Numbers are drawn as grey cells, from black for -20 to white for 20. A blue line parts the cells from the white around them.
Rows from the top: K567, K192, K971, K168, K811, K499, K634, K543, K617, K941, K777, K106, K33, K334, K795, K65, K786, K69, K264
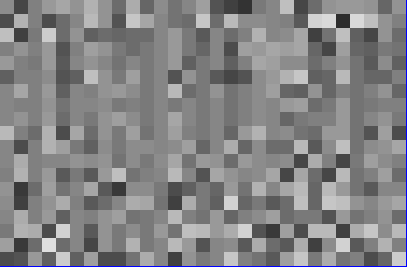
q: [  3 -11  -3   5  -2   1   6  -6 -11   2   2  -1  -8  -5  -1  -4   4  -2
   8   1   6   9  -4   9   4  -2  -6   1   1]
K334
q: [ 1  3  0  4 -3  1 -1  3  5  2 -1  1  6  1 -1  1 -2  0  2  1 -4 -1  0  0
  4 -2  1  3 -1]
K617
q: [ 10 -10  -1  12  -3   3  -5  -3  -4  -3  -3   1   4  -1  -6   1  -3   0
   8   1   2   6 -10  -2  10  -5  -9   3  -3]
K971
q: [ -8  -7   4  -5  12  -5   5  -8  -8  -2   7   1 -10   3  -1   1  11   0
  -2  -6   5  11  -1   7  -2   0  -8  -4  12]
K264

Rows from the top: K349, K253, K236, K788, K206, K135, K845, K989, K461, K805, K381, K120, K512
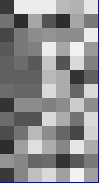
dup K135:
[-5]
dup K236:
[2]
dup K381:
[7]
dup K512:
[5]
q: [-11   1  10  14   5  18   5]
K512
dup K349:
[17]
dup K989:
[2]

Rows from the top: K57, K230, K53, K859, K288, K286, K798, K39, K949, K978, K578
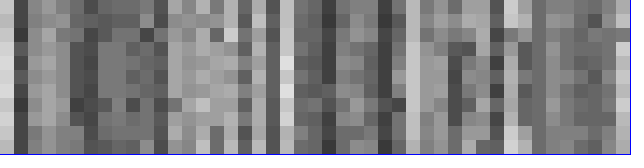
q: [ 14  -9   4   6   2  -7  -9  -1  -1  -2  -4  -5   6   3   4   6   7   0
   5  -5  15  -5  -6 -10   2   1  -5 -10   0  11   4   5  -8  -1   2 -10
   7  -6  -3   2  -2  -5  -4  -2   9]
K288
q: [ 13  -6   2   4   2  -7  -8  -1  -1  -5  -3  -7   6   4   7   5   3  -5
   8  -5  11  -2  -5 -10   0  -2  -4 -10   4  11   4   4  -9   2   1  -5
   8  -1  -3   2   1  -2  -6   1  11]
K286
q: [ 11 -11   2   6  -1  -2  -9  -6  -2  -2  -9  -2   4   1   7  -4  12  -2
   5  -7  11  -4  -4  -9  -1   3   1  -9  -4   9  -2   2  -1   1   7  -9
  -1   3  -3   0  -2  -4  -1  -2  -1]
K53
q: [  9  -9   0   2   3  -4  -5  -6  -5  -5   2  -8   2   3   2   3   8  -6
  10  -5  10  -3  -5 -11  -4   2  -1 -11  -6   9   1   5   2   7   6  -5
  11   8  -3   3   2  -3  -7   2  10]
K230
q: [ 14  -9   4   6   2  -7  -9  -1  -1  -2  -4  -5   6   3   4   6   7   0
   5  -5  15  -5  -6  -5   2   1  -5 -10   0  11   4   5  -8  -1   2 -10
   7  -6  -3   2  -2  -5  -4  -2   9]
K798
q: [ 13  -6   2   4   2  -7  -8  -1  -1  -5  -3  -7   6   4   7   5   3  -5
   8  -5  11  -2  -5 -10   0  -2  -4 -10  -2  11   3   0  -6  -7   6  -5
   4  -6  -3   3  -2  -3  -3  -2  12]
K859
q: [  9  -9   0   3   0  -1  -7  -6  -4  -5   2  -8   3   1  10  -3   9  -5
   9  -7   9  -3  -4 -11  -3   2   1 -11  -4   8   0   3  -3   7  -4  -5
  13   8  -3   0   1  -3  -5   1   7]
K578

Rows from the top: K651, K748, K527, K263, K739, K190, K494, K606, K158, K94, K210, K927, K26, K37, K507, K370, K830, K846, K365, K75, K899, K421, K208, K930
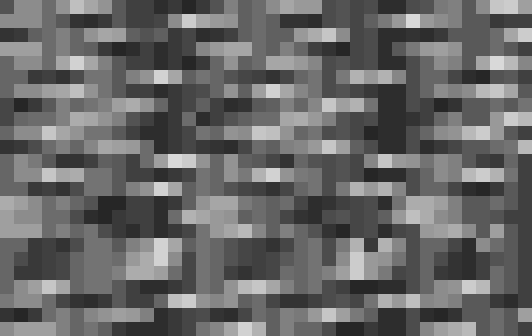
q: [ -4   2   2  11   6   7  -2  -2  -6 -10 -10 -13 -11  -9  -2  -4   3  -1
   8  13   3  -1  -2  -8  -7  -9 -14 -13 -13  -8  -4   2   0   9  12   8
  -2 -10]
K26
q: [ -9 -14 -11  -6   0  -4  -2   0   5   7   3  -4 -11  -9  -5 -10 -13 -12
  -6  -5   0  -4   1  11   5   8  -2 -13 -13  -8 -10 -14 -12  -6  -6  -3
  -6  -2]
K606
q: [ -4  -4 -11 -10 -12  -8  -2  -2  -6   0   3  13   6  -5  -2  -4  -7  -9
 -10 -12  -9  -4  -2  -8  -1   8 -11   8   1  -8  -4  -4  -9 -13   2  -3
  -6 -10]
K846
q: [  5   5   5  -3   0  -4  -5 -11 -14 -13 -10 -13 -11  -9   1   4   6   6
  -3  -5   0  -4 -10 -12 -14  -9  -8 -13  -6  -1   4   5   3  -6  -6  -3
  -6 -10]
K263
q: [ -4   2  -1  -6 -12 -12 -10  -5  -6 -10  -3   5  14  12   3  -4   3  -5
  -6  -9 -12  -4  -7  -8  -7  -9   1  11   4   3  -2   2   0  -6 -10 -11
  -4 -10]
K927

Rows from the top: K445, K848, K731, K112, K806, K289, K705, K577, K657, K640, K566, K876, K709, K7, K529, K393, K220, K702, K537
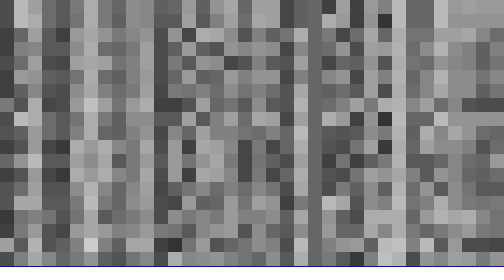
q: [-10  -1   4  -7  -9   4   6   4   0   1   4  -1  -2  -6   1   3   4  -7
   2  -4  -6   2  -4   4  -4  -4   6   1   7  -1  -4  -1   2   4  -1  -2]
K220
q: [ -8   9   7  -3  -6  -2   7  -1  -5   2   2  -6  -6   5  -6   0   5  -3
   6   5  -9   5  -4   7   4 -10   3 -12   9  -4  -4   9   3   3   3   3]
K657
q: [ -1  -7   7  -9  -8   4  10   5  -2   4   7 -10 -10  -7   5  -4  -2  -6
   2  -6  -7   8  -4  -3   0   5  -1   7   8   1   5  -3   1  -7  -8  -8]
K577
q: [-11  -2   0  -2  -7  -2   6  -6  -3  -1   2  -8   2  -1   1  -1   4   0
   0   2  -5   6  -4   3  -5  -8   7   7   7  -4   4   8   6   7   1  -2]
K393
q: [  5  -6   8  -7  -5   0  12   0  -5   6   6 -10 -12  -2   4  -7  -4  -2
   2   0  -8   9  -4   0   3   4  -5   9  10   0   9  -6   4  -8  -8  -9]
K702

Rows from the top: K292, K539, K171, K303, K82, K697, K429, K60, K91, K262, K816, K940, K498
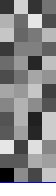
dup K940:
[-6]
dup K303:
[0]

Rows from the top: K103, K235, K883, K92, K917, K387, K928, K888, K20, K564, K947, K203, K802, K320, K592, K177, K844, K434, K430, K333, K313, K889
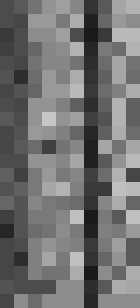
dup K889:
[2]
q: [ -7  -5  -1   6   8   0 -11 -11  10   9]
K320
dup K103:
[-6]
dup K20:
[3]

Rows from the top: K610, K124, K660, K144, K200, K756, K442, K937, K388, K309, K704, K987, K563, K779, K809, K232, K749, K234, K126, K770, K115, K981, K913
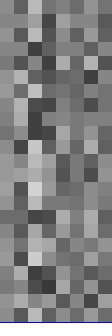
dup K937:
[-8]
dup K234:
[3]
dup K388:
[0]
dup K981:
[1]

